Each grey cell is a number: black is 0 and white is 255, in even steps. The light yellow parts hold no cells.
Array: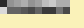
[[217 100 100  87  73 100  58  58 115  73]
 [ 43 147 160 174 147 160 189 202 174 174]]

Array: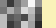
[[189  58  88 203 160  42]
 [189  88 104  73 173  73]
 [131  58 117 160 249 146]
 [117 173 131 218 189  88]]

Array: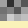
[[114 130  86 161]
 [161  47 145  86]
 [130 204 177 191]]

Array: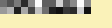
[[153 180  31 168  68 192 110  31  17  55  43 208  17]
 [110  81 122  43 137 252  95  95 208  95 137 252 137]]

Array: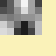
[[218 206  54  28  67 191]
 [206 162 107  28 107 191]
 [135 122 135 147 147 162]
 [ 81  95 147 218 162 122]
 [ 54  95 178 243 162  67]]

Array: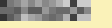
[[106 106  92 136  92  92 152 120 106 106 152  92 136]
 [ 52  92 120 191 165 152 120 106 120 177  64 191 191]
 [ 52 120 136 165 136 165 136 152 177 204  64 204 204]]
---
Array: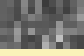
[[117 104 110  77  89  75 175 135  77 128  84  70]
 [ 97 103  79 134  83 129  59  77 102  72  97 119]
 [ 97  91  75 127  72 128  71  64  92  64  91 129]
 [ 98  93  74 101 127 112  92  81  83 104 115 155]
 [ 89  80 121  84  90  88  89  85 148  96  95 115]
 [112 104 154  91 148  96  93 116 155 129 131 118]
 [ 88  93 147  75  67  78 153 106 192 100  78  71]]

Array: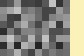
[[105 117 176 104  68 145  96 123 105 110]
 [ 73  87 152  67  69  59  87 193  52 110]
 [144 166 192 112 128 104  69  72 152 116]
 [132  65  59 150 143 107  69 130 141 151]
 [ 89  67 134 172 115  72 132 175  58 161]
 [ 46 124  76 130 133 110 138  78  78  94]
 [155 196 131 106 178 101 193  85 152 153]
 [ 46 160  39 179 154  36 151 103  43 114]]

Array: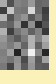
[[121  67 149  91 149  94  89]
 [172  81 131 123 153 102 108]
 [ 63 199 121 116 217 105  62]
 [182  83 129 148  88 123  70]
 [111 100 151  51 144  42  84]
 [177  63 117 138  98 129  56]
 [152 116  91 123 178 133 176]
 [140 124 150 101 179  97 159]
 [127 162  34 140 240 135  38]
 [132 117 143  75 158  89 161]]

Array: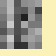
[[ 92 165  48  51 144 124]
 [147 183  87 141 147 159]
 [137 186  96  89 139  67]
 [120 168  80  31 150 112]
 [107 201  79 169 120 121]
 [ 85 133  78  95 152 174]
 [130 200  71 148 161 146]]

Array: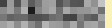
[[161 176 141 177 137 112 180 157 154 134 169 117 162 167 139]
 [ 67 155  84 155  92 119 157 161  85 111  85  83 169 145 195]
 [139 159 121 176  28 133 155 168 111 167 143 149 150 163 114]
 [119  98 105 105  80  79  85 108 115  70  67 127 101  90 162]]

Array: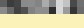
[[138 104  66  80 129 142 141  46 217 155  53 107]
 [ 95  60  69 138 140 132 171 134 215 195  73 112]]

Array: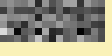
[[ 89  93 115  74 128 193 103  34 168  92 107 168 124 114  76]
 [130 144 126 120 153  42 149  82 107 159 163  53 153 122 110]
 [ 62 124  75  75  71 104  87  57 105  49  75  75  85  70  60]
 [162 135 139 150 129  34 144 151  96 140 103  53 106 131 104]
 [148  77  98  46 122 150 118 117 156 122 117  97 101  63  57]
 [218 161   9  90 103  12 167  39  50  95 111   3  49 123  78]]

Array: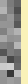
[[146 157 149]
 [165 123 100]
 [180 129  80]
 [135 151 104]
 [149 148  88]
 [129 159 178]
 [169 146 149]
 [131 123 181]
 [ 85 125 114]
 [151  72  98]
 [203 207 106]
 [148  55 190]]

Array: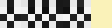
[[234  28 237 230  24 235  24 231  29  25 233  35 234]
 [232  27 237 227  24 235  26 230  24  26 232  38 233]
 [243  21 243 241  16 243  15 240  25  16 242  21 244]
 [ 32 242  30  35 246  31 247  35 240 245  33 238  31]]
